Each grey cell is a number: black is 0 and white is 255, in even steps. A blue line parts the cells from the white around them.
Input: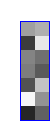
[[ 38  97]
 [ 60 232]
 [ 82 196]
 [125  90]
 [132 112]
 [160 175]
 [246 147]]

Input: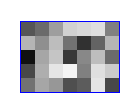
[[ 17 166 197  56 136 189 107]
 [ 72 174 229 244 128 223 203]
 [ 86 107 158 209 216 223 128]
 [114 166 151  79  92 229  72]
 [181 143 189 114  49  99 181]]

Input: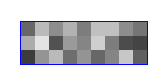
[[ 60 148 186 110 148 103 133 199  96]
 [103 186 141 178 125 192 192 141 117]
 [172 228  82 154 133 207 125  76  68]]

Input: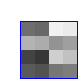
[[ 67  55 207 193]
 [ 90  82 118 125]
 [110 104 241 235]
 [179 172 147 159]]

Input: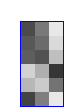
[[ 67 127 232]
 [ 75 121 232]
 [ 88 107 218]
 [ 94  82 191]
 [183 203 115]
 [210 175  54]]

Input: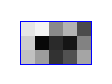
[[193 157  50  81 165]
 [205   8  42  21 130]
 [229 243 138 179  75]]

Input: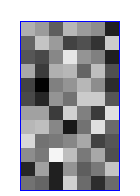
[[ 38 161  32 148  94 121 196]
 [ 66   2 128 148 183 141  45]
 [ 73  38 148 114 203 203  86]
 [ 86  73 135 230 148 128  32]
 [101 196 155  66  80  51 203]
 [114 101  32 209 107  45 107]
 [141 121 245 190 121 168  80]
 [161 161  59 209 128  59 224]
 [168  59 176 183 101 190  80]
 [176 155  94 183 155 141  32]
 [183 190 135  24 114 224 107]
 [216 114 121 135 168  66  86]]
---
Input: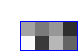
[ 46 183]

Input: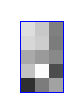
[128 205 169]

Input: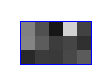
[66 69 57]

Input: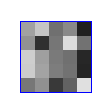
[ 32 220 122 163 119]

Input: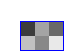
[105 136]

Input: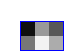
[ 88 243]

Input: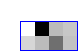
[199 111]

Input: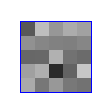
[161 127 177 175 170]

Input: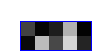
[  3 213]
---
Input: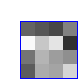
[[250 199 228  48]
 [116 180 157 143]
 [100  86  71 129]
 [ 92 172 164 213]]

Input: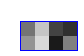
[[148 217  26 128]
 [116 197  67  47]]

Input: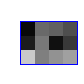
[[202 127 146 160]
 [ 28 120  16  56]
 [  9 105  97  78]]

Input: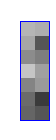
[[197 160]
 [181 174]
 [166  86]
 [140 126]
 [132 154]
 [107  59]
 [101  86]]

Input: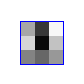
[[214  10 194]
 [167  56 247]
 [131 103 152]]

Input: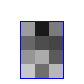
[[199 110 183]
 [156  26 123]
 [149 171  91]
 [103  77  69]]

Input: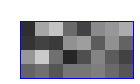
[[151 202 112  38  79 132  92  66]
 [ 99 112  85 118 118 126 106  85]
 [ 52  66  58 145 158  92 145  99]
 [ 46 166 196 106  66 138 151 172]]
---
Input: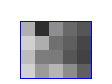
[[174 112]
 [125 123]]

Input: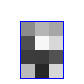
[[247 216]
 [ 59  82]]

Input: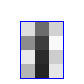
[[ 61 249]
 [ 43 205]]

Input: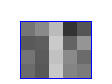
[[ 94 202]
 [ 91 193]]

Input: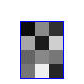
[[ 27 207]
 [136 119]]

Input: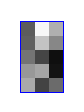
[[195 135]
 [ 69  15]]

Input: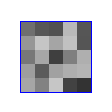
[[197 165]
 [167  63]]

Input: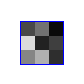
[[ 34  63]
 [176  46]]
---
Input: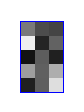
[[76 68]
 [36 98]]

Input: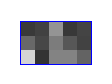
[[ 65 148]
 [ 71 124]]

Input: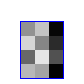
[[195   7]
 [134  43]]

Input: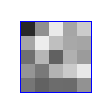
[[144 234]
 [237 191]]

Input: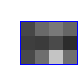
[[105 121]
 [ 59  74]]

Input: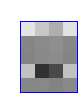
[[199 175]
 [138 143]]
